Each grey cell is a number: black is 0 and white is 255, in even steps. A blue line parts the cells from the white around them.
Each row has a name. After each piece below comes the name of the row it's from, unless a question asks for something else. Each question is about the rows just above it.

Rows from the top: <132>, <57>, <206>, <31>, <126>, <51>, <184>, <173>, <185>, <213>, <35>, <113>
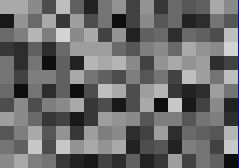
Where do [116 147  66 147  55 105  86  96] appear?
<132>
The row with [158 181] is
<184>
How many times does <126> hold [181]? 2
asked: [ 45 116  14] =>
<126>

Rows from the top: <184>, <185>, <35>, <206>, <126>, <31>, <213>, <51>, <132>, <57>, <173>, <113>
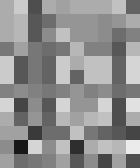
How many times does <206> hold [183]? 2
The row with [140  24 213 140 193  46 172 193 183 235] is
<173>
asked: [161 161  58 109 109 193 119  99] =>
<57>
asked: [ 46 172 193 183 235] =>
<173>
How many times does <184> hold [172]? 5
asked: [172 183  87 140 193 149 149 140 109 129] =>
<35>

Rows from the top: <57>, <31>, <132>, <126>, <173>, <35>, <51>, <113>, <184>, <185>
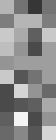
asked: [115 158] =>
<35>
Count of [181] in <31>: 2
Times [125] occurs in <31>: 2
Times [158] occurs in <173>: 3

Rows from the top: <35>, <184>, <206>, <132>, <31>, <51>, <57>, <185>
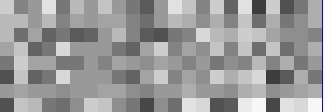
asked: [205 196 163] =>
<206>
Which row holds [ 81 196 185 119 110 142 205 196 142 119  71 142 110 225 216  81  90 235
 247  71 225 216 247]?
<185>
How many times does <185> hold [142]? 3
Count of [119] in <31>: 5

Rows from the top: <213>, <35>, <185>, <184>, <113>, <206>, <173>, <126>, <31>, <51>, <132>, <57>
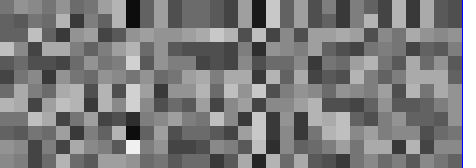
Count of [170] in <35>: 1
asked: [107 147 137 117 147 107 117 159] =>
<206>
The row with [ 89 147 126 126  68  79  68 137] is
<113>
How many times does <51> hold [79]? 2
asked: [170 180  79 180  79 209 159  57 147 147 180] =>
<173>
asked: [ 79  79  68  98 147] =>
<126>
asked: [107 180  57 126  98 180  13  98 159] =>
<35>

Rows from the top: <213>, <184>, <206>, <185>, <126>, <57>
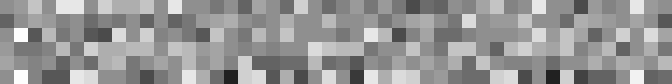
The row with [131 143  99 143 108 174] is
<126>
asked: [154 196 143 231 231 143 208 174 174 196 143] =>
<213>
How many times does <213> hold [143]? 15
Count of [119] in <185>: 6
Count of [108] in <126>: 6
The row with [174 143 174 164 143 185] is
<126>
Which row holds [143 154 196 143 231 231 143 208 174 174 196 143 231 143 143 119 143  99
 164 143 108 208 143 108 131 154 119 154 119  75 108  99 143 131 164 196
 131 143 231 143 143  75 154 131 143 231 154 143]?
<213>

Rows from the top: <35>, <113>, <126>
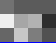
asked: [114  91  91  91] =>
<35>
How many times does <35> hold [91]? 3
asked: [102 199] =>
<126>

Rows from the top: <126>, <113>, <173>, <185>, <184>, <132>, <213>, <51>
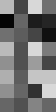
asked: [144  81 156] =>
<184>
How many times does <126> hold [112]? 1

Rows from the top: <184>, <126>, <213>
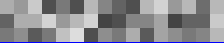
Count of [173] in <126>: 2
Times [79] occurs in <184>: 3
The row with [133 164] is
<126>
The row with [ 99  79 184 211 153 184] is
<184>
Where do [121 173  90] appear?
<213>
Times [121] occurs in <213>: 4
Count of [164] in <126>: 1

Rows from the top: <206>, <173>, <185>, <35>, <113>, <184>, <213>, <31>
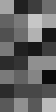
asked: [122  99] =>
<184>

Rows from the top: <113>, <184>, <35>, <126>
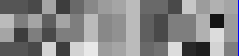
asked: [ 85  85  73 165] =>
<113>
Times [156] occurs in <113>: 2
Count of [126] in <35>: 5
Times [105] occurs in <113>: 3
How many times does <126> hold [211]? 3
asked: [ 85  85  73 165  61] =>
<113>

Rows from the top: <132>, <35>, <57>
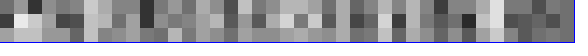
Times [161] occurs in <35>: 3
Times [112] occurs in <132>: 4
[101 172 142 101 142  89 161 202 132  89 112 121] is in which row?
<57>
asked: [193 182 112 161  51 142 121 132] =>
<35>
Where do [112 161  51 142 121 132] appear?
<35>
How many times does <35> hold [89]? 5
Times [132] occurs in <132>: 8

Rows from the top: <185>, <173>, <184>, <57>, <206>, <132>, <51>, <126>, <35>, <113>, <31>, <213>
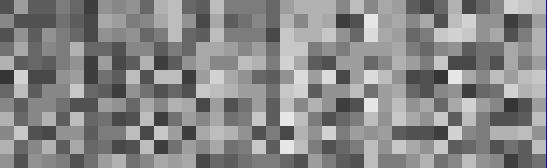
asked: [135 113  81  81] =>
<126>
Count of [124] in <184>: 7
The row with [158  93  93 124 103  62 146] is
<185>
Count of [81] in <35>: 4
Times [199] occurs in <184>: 4

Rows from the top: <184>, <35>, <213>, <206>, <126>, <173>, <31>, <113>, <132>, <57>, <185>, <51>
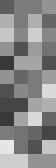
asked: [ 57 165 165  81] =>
<126>
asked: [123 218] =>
<31>
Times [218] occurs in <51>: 0
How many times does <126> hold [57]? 1
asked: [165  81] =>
<126>
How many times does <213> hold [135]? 2

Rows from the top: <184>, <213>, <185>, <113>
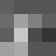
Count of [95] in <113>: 0
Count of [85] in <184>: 3
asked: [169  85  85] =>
<113>

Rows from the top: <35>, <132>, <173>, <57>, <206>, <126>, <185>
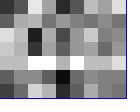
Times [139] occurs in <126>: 3
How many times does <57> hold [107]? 1
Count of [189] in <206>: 4
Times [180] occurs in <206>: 1

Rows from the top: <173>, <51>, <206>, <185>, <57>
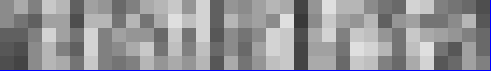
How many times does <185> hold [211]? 3
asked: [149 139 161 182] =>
<173>
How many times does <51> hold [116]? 5
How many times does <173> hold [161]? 2
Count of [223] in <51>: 2

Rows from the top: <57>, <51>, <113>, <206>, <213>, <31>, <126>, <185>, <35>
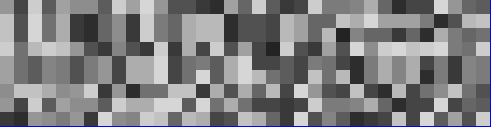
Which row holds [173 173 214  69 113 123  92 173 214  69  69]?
<213>
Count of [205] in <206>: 8
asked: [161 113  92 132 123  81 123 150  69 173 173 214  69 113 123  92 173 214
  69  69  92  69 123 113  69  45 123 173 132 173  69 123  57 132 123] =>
<213>
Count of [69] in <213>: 7
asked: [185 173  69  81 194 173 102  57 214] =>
<35>

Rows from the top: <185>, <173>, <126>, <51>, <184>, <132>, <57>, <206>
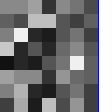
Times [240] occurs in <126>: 1
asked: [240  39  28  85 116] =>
<126>
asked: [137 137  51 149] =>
<132>
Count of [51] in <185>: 1
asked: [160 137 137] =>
<132>

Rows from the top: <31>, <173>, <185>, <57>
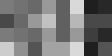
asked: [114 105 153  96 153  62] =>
<185>
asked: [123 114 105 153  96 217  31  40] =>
<31>
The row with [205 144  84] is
<57>
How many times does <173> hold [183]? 1

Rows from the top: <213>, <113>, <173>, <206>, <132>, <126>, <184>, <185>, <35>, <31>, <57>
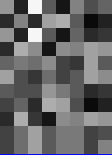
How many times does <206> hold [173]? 1
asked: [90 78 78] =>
<184>
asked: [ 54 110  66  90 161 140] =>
<126>
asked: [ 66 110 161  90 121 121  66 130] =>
<57>

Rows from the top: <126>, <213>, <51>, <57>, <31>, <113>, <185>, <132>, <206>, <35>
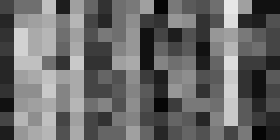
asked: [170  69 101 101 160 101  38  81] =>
<35>
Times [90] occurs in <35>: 0
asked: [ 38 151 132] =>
<185>
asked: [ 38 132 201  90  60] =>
<206>
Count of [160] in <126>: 3
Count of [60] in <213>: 1

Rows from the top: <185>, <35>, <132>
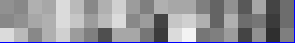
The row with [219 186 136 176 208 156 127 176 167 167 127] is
<185>
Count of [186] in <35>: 1
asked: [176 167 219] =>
<185>
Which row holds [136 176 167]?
<185>

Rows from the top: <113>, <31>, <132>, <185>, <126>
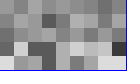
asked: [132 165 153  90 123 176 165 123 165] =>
<31>
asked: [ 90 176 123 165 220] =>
<126>
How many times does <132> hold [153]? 3
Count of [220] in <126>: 3
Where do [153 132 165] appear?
<113>
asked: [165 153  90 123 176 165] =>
<31>

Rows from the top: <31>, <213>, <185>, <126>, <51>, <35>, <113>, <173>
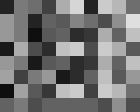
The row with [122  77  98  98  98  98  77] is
<173>
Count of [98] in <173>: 5

